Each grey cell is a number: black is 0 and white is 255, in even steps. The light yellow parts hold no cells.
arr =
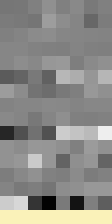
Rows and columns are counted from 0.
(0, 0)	118
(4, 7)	144
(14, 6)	127
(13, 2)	126
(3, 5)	132
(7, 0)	131
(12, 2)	145
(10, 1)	140
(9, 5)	195
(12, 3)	129
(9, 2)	113
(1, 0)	123
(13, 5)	144
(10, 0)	146
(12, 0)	125
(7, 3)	137
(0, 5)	137
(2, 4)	134
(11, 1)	151
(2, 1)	132
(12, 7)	129
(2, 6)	132
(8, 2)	120
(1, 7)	124
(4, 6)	138
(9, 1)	80
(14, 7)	94
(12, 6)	124
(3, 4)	127
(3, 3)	128
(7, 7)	135
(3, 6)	128
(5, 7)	182
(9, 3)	81

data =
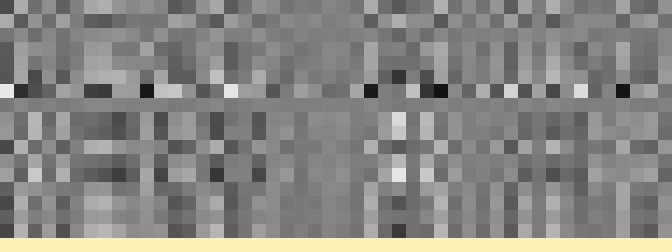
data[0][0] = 77
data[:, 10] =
[143, 117, 119, 161, 135, 107, 25, 130, 153, 158, 140, 147, 167, 159, 146, 144, 142]
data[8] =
[144, 111, 182, 104, 167, 107, 109, 101, 75, 105, 153, 76, 141, 155, 114, 76, 114, 124, 85, 132, 134, 116, 139, 136, 141, 125, 128, 151, 217, 116, 185, 118, 145, 126, 135, 128, 130, 105, 119, 103, 117, 93, 151, 125, 147, 141, 152, 115]
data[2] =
[118, 137, 109, 134, 115, 133, 138, 141, 145, 136, 119, 143, 119, 117, 131, 148, 126, 127, 142, 126, 122, 131, 125, 127, 124, 128, 133, 118, 101, 129, 110, 135, 120, 129, 127, 131, 123, 138, 131, 142, 133, 136, 120, 124, 127, 121, 118, 135]
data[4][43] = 111
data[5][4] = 87
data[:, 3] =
[144, 110, 134, 138, 132, 144, 99, 130, 104, 116, 142, 115, 108, 133, 147, 136, 155]
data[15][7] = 155
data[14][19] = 139
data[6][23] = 107
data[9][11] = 86
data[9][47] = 107
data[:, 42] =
[122, 135, 120, 137, 123, 104, 98, 127, 151, 152, 120, 145, 161, 137, 122, 128, 117]
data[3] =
[89, 158, 141, 138, 114, 121, 152, 155, 121, 120, 161, 107, 101, 119, 142, 136, 92, 117, 122, 142, 127, 117, 123, 135, 133, 114, 164, 126, 127, 106, 151, 168, 123, 138, 112, 143, 98, 146, 117, 152, 125, 97, 137, 125, 166, 119, 112, 134]
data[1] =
[171, 91, 147, 110, 159, 124, 94, 88, 105, 120, 117, 118, 160, 151, 112, 90, 155, 136, 108, 120, 136, 130, 136, 125, 130, 137, 94, 144, 172, 141, 140, 88, 142, 118, 141, 112, 156, 100, 130, 89, 121, 136, 135, 135, 102, 144, 154, 112]
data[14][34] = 112
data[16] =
[69, 178, 97, 155, 81, 136, 173, 182, 163, 139, 142, 146, 84, 94, 152, 181, 94, 117, 157, 139, 118, 126, 115, 131, 123, 115, 172, 105, 58, 112, 107, 181, 108, 141, 108, 147, 90, 168, 124, 179, 136, 120, 117, 122, 158, 105, 90, 147]
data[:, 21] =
[123, 130, 131, 117, 122, 134, 158, 127, 116, 119, 122, 120, 115, 117, 122, 122, 126]
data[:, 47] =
[146, 112, 135, 134, 146, 154, 117, 130, 115, 107, 150, 116, 101, 133, 146, 137, 147]
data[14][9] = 135
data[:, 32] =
[112, 142, 120, 123, 115, 103, 136, 125, 145, 147, 110, 141, 155, 125, 111, 120, 108]
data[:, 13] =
[103, 151, 117, 119, 109, 92, 146, 124, 155, 156, 100, 147, 167, 123, 101, 115, 94]
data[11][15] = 91
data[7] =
[120, 134, 124, 130, 123, 128, 134, 135, 131, 129, 130, 129, 122, 124, 130, 134, 122, 126, 131, 129, 126, 127, 127, 129, 128, 126, 135, 125, 121, 125, 126, 135, 125, 130, 126, 131, 122, 133, 127, 135, 129, 125, 127, 126, 133, 125, 123, 130]
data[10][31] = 178
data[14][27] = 110
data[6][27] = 126
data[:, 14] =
[144, 112, 131, 142, 134, 138, 86, 130, 114, 123, 142, 121, 119, 138, 147, 138, 152]
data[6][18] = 152
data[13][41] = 97

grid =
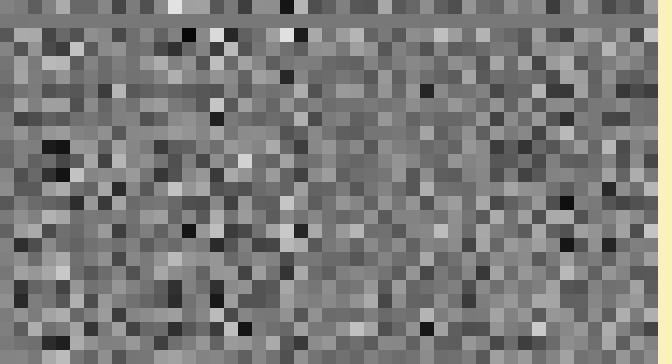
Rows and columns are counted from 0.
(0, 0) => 130
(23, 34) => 81
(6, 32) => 113
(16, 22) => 169
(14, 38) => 152
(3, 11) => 72
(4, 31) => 104
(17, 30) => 132
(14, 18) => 96
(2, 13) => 8
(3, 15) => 60
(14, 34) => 169
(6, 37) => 98
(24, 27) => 136
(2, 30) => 136
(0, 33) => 149
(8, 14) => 132
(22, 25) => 104
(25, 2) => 121
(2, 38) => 158
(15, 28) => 131
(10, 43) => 182
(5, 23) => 108
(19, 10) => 123
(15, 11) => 159
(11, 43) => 131
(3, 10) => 115
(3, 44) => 125
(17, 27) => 115
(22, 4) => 173
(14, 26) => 99
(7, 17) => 159
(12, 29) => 87
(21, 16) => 157
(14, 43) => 85
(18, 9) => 135
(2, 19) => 159
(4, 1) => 161
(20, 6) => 113
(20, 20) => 167

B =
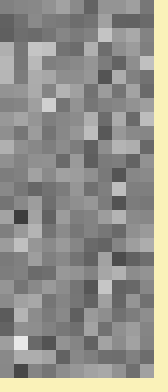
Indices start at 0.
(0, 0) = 129
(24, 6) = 98
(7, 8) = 134
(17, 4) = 154
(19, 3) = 111
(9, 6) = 189
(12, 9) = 135
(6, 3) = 132
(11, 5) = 154
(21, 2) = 168
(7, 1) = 133
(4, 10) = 192
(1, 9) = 98
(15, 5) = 127
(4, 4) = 132
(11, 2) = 144
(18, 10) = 110
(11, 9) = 99
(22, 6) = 154
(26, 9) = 111
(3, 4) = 115
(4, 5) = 137
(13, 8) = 190
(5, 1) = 124
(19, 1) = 129
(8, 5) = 140
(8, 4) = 135
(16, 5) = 119
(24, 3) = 83
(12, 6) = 144
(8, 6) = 175
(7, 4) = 116
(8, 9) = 106
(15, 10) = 135
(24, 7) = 163
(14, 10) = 120
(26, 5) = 151
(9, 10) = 134

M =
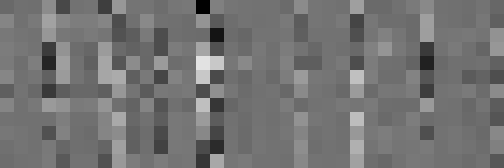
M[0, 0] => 105
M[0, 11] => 109
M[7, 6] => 124
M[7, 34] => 116
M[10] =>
[112, 116, 113, 121, 103, 111, 110, 101, 160, 96, 111, 66, 120, 119, 75, 43, 115, 107, 117, 114, 114, 142, 110, 114, 112, 176, 116, 123, 117, 118, 122, 113, 117, 114, 109, 128]
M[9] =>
[119, 116, 113, 81, 130, 111, 108, 133, 140, 98, 109, 74, 120, 117, 136, 69, 114, 107, 116, 113, 118, 132, 112, 115, 112, 152, 120, 125, 118, 120, 79, 114, 117, 112, 106, 136]
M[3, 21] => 115
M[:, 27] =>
[106, 110, 129, 149, 112, 110, 119, 110, 106, 125, 123, 104]
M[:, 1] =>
[112, 113, 116, 119, 111, 113, 115, 113, 113, 116, 116, 113]
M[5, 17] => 104
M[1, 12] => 112
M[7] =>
[133, 113, 120, 154, 146, 122, 124, 149, 111, 99, 132, 84, 112, 105, 191, 54, 103, 111, 114, 113, 124, 107, 114, 115, 120, 117, 122, 110, 109, 109, 154, 114, 113, 104, 116, 92]
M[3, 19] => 112
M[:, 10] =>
[116, 137, 122, 105, 104, 121, 91, 132, 113, 109, 111, 114]
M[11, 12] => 116
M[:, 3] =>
[140, 162, 151, 60, 37, 97, 57, 154, 113, 81, 121, 122]
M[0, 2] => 111
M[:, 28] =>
[113, 110, 117, 120, 111, 110, 118, 109, 112, 118, 117, 114]
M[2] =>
[120, 116, 114, 151, 119, 117, 122, 117, 82, 93, 122, 77, 111, 109, 108, 20, 108, 103, 115, 115, 117, 95, 114, 114, 114, 79, 117, 129, 117, 107, 158, 117, 118, 120, 116, 146]
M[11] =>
[109, 113, 114, 122, 89, 114, 114, 81, 153, 124, 114, 124, 116, 118, 54, 168, 118, 122, 114, 114, 112, 136, 115, 114, 115, 161, 110, 104, 114, 120, 118, 113, 113, 108, 113, 87]
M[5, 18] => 115
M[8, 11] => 93
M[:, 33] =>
[110, 109, 120, 112, 111, 91, 122, 104, 106, 112, 114, 108]
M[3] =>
[124, 119, 115, 60, 147, 109, 103, 155, 106, 98, 105, 77, 124, 118, 165, 81, 114, 107, 120, 112, 124, 115, 104, 115, 112, 105, 129, 149, 120, 111, 58, 114, 122, 112, 101, 151]
